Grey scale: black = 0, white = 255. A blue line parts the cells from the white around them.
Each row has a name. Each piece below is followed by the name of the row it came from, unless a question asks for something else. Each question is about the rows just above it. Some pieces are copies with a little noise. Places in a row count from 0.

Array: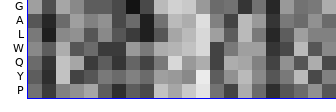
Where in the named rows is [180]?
W, 10
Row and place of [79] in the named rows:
G, 1
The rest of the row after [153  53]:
[121 107 145 107]
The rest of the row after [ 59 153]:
[121 173 180 194 216  67 121 159 159  53  73 186  86 137]
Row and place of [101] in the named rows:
Q, 7
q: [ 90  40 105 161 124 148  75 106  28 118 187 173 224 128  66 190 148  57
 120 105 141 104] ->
A

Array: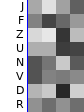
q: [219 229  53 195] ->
Z
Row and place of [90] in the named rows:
N, 3

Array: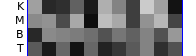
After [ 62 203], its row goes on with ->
[160  19]
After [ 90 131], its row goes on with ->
[47 82]
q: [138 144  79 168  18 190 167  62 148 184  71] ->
M
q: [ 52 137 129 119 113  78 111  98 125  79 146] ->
B
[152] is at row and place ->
B, 10
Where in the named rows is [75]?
M, 2

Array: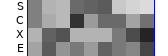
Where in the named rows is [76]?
X, 7
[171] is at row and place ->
C, 1
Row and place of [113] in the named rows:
C, 8
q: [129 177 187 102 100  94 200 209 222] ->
S

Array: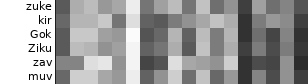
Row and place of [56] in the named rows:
Ziku, 17
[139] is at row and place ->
kir, 16

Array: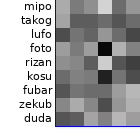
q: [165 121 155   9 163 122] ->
foto
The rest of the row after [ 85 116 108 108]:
[157 183]
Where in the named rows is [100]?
lufo, 2
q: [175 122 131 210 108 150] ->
mipo
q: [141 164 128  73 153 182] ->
zekub

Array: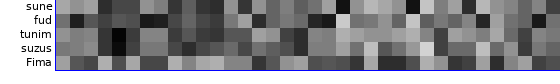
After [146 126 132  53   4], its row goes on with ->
[ 59 132 132  59  86  59  53  86  86 160 146  65  45 132 126 175 160 146
 146 160 175 132  65 160 146 126 167 106  65 132 120]
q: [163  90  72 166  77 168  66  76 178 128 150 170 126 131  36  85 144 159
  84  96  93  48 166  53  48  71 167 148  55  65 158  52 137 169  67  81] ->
Fima
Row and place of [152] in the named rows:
suzus, 25
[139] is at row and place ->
suzus, 2
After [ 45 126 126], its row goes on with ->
[160 113 190  86 113 152 210  65 106 106 190 106 146  59 120 100]

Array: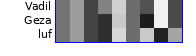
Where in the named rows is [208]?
Vadil, 4
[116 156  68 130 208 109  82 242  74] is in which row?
Vadil
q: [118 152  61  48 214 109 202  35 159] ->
luf
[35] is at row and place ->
luf, 7
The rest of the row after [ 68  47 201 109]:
[ 29 242  74]
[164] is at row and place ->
luf, 8

